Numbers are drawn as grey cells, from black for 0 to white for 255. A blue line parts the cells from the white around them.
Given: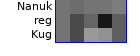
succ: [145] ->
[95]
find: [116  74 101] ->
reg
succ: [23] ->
[95]
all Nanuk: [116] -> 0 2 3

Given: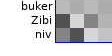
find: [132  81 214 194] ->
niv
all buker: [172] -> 1 3
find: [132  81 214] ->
niv

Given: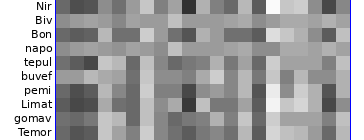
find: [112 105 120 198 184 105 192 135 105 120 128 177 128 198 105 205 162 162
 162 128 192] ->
gomav
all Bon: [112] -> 4 5 8 12 13
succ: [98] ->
[184]
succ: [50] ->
[177]
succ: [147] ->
[162]
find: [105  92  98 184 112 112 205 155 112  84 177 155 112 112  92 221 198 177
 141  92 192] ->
Bon
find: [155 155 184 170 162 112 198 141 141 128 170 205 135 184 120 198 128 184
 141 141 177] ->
buvef

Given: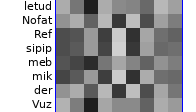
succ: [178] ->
[125]
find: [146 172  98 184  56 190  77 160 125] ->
Nofat

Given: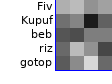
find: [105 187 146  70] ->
riz
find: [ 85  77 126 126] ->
beb
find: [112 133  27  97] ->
Kupuf
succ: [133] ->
[27]
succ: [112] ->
[133]

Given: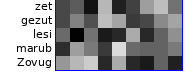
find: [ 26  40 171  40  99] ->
lesi
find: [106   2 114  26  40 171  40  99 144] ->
lesi

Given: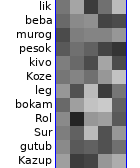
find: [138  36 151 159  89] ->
Rol
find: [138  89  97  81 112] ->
gutub
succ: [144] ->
[68]

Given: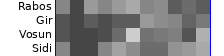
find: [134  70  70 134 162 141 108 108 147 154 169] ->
Sidi
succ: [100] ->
[121]
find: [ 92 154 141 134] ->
Gir
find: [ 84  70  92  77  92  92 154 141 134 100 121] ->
Gir
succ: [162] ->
[141]
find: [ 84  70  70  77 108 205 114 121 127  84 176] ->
Vosun

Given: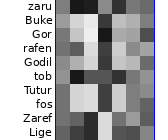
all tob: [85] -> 2 3
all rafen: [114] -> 0
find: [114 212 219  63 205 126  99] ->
fos
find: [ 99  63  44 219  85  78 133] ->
Lige
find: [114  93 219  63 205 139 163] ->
rafen

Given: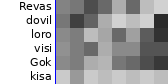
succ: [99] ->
[173]
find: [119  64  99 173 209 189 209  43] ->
dovil
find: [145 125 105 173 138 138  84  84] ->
visi
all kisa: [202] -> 0 2 4 6
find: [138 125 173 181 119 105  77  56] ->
Gok
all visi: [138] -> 4 5
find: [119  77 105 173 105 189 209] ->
Revas

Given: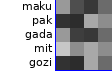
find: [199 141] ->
mit
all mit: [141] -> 1 3

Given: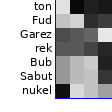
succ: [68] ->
[38]
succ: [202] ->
[32]
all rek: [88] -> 0 1

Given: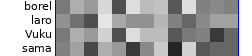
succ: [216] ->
[79]
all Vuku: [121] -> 0 9

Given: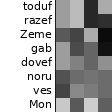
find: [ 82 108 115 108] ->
noru
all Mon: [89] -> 1
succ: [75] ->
[101]
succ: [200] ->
[89]
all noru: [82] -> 0

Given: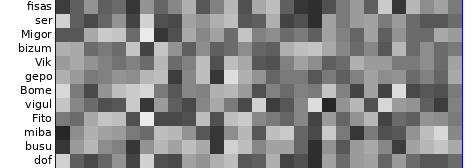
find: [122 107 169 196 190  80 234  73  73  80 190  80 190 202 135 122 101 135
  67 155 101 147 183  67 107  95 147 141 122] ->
Fito
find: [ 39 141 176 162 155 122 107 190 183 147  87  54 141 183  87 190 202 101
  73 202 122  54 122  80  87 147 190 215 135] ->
miba
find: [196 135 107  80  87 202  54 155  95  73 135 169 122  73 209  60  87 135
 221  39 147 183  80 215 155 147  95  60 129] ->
vigul
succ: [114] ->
[129]
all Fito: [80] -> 5 9 11
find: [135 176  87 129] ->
fisas

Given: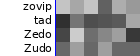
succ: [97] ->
[173]
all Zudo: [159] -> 1 3
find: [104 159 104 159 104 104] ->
Zudo

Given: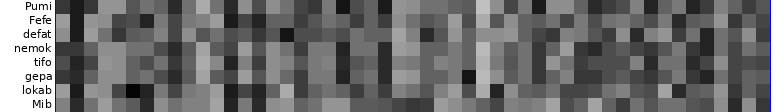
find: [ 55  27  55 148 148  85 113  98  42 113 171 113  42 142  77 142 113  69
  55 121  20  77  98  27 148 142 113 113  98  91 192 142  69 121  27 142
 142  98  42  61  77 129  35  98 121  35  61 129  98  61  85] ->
Pumi
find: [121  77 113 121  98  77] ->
Fefe
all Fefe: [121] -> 7 9 37 40 43
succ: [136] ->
[35]
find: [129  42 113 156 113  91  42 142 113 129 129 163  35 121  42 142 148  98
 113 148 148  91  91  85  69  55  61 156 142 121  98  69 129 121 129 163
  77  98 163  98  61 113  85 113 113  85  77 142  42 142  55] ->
Mib
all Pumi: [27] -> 1 23 34
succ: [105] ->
[61]

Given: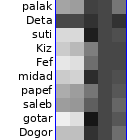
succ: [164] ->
[157]
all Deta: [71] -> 0 1 3
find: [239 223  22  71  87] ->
gotar
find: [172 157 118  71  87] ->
papef
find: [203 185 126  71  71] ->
Kiz

